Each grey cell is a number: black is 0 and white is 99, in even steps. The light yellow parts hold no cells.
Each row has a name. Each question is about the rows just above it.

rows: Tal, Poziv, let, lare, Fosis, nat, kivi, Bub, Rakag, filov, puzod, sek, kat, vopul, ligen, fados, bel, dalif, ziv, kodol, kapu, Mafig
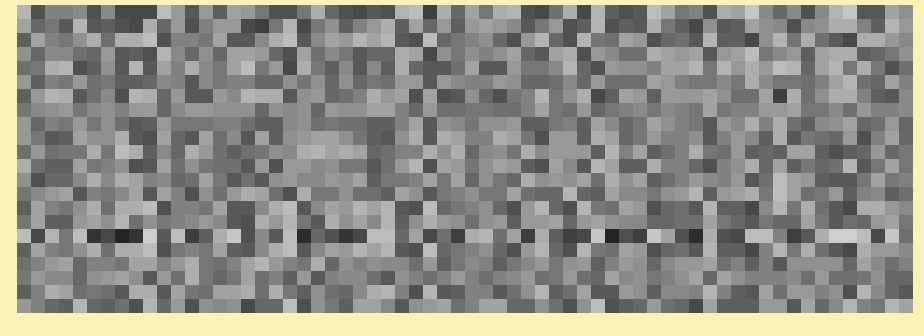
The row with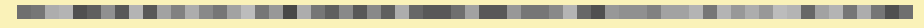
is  Fosis
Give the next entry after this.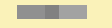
[70]
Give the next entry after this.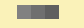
[37]
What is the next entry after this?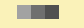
[67]
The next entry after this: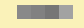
[46]
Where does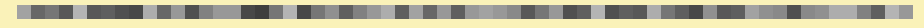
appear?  Poziv
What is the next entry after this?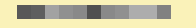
[37]

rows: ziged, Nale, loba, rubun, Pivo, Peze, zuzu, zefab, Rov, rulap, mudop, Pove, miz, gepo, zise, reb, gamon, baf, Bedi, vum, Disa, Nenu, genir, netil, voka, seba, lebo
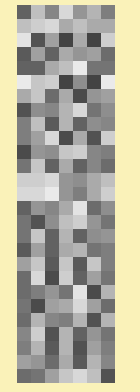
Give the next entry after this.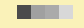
[62]
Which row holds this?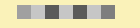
Bedi
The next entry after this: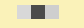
[38]
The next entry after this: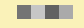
[38]
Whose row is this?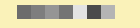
Disa

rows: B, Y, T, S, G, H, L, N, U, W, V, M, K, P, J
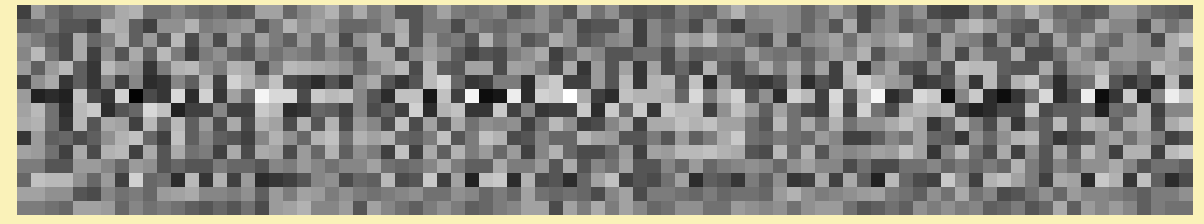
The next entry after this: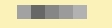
[48]
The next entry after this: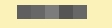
[66]
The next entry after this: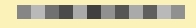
[25]
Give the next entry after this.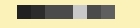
[37]
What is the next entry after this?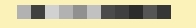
[56]
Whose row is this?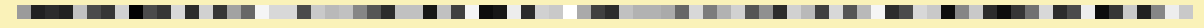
L

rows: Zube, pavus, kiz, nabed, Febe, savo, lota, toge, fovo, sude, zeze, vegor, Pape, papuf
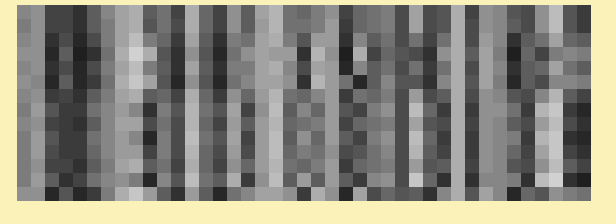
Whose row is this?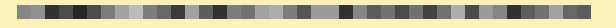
kiz
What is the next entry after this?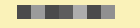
[52]
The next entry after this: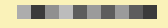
[52]
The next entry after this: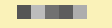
[23]
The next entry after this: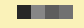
[29]
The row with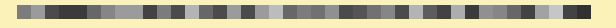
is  zeze

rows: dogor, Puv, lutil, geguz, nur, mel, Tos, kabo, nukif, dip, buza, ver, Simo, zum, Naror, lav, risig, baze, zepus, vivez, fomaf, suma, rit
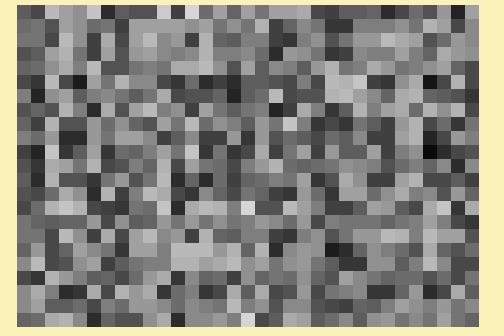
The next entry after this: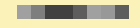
[28]
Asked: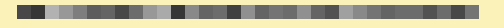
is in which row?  vivez
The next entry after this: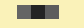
[42]
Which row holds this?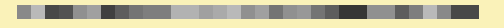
zepus
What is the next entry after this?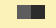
[69]
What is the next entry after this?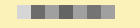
[62]
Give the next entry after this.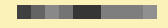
[45]

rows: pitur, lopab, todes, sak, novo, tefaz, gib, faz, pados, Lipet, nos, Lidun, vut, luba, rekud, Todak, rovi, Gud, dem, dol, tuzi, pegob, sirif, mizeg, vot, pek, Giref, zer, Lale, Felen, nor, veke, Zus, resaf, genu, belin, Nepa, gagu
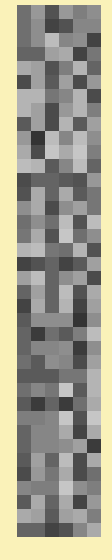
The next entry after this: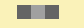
[73]
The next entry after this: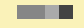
[66]

